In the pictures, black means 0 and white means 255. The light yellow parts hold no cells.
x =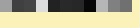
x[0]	160
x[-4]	7
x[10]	112

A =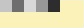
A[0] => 197
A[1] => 110
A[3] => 151
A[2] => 216

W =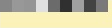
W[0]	134
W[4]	107
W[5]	48

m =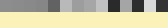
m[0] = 141
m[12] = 217
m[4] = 98
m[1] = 139
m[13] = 52

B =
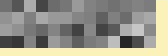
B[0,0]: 113
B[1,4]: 153
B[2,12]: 137
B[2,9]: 89
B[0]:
[113, 85, 172, 69, 108, 118, 154, 130, 122, 113, 123, 130, 124]
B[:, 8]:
[122, 96, 68, 131]
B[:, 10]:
[123, 108, 174, 38]
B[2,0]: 158
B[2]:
[158, 145, 120, 104, 132, 99, 66, 136, 68, 89, 174, 198, 137]

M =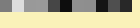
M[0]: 124
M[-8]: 154
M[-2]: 79

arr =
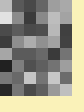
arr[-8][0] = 188
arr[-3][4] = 115
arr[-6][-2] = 184
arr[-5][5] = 66
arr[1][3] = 137
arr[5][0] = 33
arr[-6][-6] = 75
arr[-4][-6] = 166
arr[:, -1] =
[169, 163, 64, 66, 116, 158, 108, 191]
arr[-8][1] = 89
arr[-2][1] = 105
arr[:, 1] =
[89, 139, 92, 142, 91, 126, 105, 118]
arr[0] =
[188, 89, 73, 101, 158, 169]

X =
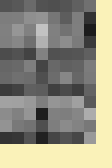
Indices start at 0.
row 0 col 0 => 83
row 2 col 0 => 128
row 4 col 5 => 83
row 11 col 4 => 69
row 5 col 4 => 104
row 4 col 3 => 130
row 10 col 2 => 115
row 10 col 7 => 120
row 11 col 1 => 54
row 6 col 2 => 109
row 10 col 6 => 131
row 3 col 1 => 135
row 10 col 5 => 139
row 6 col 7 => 122
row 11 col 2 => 83
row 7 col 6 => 62
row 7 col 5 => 75
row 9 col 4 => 128
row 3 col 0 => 127
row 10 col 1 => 121
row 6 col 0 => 105
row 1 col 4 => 118
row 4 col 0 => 76
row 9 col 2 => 149
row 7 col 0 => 59
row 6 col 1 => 112
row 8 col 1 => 161

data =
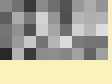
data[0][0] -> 137
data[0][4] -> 110
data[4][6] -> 162
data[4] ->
[40, 178, 58, 140, 143, 134, 162, 100, 159]
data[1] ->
[94, 171, 121, 210, 150, 80, 182, 175, 178]
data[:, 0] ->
[137, 94, 117, 113, 40]
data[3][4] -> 181
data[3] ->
[113, 153, 199, 116, 181, 219, 122, 117, 116]
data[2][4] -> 166

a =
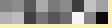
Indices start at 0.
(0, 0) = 131
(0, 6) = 60
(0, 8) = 161
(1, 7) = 132
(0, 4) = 121

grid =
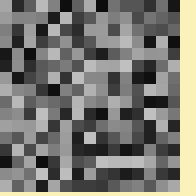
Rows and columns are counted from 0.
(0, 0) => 166
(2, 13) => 77
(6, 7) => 136
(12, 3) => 164
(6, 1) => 23
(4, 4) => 184
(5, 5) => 123
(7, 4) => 15
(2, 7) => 154
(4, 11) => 164
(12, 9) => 59
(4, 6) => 152
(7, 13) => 165
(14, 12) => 134
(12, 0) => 55
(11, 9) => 86
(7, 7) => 177
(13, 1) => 100
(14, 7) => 156
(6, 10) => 130
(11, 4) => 105
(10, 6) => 76
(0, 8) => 12
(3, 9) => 158
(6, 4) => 177
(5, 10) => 192
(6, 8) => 135
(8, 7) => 137
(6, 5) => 51
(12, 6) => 40
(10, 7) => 61
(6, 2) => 68
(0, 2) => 93
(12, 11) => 36
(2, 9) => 76
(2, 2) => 159
